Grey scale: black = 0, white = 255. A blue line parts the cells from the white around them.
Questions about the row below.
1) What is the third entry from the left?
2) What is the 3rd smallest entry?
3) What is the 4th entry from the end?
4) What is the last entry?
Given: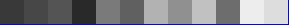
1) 84
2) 71
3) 193
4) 221

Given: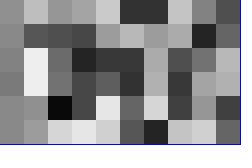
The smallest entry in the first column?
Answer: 122
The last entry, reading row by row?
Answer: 101
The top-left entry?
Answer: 144
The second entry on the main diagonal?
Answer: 86
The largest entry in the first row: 202
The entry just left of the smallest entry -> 144
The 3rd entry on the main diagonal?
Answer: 107
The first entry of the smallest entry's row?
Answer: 137
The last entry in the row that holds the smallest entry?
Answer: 64
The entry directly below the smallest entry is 214
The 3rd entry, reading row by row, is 150
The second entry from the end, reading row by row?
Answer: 208
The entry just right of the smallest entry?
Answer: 71
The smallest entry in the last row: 36
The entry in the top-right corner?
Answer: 79
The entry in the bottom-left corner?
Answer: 137

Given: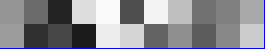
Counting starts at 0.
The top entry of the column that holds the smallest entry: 221
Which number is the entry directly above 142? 192
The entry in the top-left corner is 149
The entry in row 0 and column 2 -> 36
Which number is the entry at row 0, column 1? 107
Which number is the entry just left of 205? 136
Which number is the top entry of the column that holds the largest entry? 250

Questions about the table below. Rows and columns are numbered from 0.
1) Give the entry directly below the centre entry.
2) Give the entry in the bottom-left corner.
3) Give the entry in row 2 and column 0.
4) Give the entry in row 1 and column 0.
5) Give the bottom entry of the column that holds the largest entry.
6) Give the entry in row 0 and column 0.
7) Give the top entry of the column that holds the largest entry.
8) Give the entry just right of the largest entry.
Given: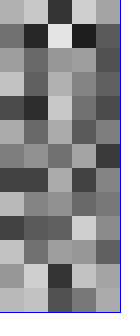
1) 171
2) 185
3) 158
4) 113
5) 82
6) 177
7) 51
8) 31

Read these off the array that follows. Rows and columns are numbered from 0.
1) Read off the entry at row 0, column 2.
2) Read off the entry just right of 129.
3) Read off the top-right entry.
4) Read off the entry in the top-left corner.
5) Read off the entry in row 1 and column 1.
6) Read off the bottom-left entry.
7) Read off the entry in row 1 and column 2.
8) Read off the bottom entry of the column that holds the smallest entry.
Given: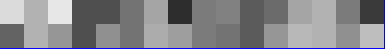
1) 231
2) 91
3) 58
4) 219
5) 178
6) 99
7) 150
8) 158

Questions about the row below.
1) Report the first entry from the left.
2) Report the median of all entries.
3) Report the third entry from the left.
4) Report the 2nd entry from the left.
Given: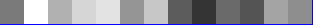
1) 122
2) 149
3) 177
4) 255

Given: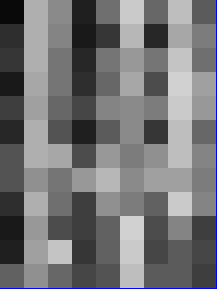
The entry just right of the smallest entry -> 175
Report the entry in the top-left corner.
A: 9
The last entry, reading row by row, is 62
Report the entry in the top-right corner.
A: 91
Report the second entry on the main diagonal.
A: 175
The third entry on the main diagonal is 117
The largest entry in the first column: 97
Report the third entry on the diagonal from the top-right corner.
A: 117
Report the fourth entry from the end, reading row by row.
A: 190
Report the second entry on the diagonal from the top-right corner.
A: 167
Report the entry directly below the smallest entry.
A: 46
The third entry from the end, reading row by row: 91
